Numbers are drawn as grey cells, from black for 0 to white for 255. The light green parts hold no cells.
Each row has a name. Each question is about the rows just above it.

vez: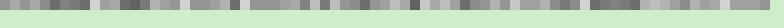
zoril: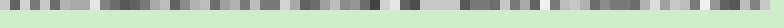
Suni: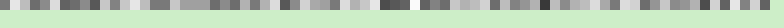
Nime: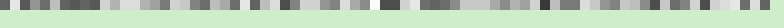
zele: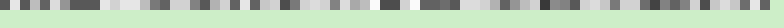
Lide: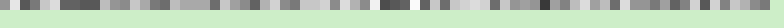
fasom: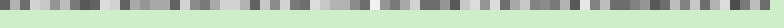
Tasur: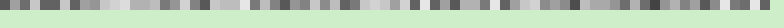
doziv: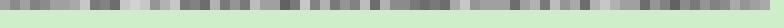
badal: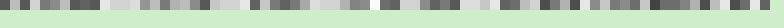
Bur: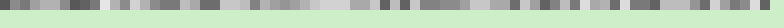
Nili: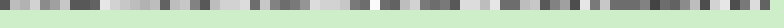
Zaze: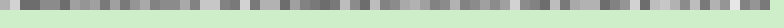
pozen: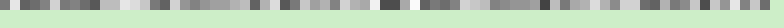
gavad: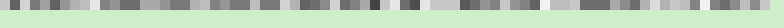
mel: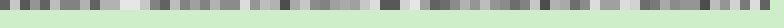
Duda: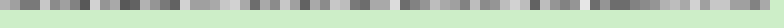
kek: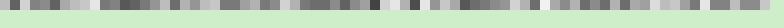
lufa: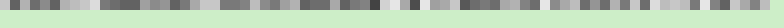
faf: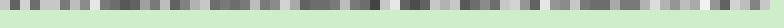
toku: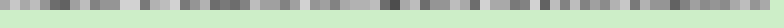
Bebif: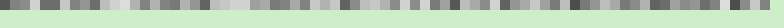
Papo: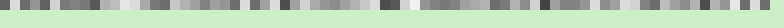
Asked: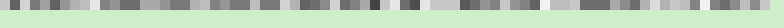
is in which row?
gavad
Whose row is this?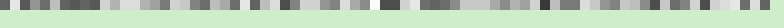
Nime
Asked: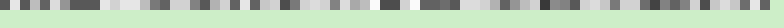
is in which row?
zele

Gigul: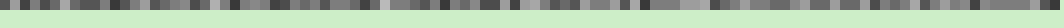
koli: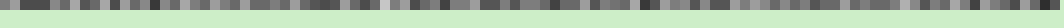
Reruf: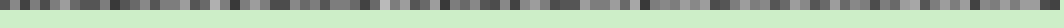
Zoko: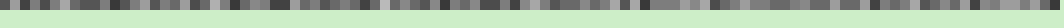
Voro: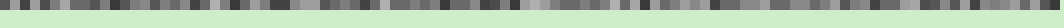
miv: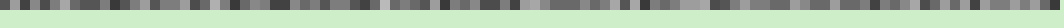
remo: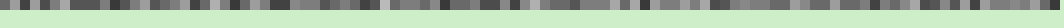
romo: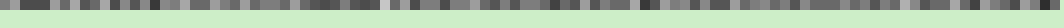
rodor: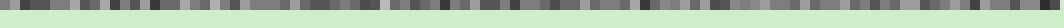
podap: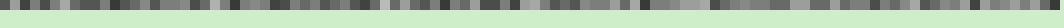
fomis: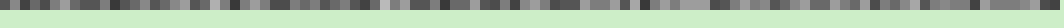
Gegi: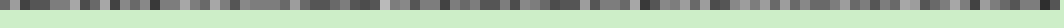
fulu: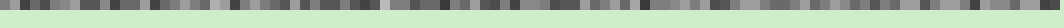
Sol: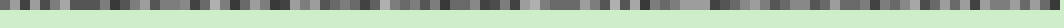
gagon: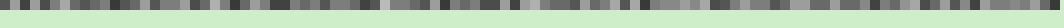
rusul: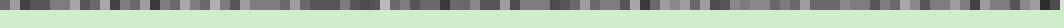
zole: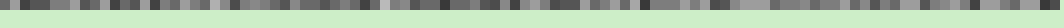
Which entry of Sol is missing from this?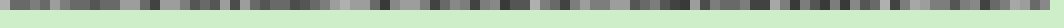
[96]
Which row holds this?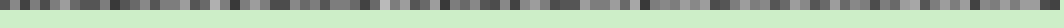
Reruf
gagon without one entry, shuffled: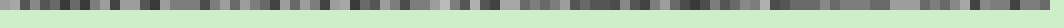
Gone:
[147]
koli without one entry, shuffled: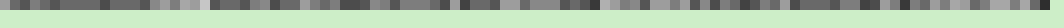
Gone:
[114]

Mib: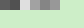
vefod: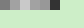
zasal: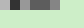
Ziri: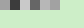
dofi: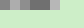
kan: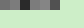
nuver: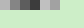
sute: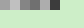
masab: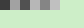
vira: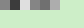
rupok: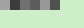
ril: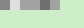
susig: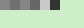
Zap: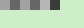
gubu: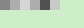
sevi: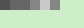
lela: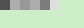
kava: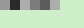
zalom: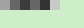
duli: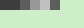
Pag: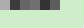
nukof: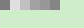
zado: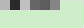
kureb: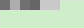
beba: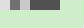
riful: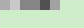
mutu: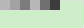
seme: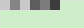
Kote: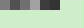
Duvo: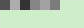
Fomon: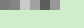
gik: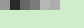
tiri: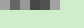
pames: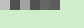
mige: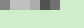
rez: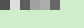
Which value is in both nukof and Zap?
[162]
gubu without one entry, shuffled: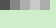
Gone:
[213]
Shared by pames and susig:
[102]
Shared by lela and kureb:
[173]
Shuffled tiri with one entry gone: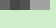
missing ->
[152]
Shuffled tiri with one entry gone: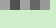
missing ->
[72]
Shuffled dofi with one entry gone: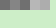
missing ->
[142]

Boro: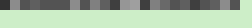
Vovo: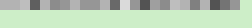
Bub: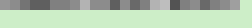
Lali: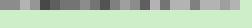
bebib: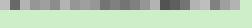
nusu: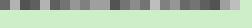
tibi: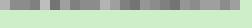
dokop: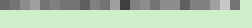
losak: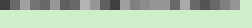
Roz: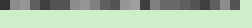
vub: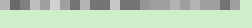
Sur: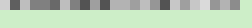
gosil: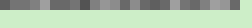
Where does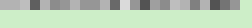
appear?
Vovo
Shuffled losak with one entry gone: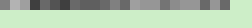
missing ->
[169]
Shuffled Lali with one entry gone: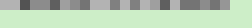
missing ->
[72]
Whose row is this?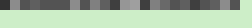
Boro
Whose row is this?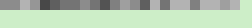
Lali
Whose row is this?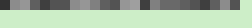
Roz

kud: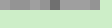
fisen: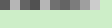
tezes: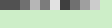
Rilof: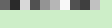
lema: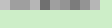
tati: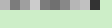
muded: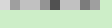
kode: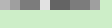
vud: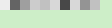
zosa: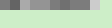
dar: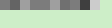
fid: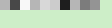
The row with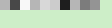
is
fid
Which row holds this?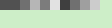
tezes
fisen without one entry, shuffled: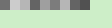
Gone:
[91]
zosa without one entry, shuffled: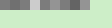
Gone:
[170]
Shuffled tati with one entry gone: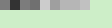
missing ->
[136]

